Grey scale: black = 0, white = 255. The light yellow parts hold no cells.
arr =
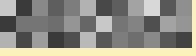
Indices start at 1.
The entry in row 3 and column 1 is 177
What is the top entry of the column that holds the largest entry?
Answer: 216
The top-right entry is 143
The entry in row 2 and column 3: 117
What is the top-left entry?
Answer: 200
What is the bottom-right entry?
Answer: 66
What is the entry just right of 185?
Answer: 87
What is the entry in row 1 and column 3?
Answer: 137
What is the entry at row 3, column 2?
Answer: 72
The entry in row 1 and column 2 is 58
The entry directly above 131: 163

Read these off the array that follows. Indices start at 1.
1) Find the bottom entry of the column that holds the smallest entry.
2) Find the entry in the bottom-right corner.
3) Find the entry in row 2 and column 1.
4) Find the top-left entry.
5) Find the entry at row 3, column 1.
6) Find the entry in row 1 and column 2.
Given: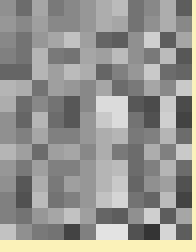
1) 52
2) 93
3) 151
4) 144
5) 136
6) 108
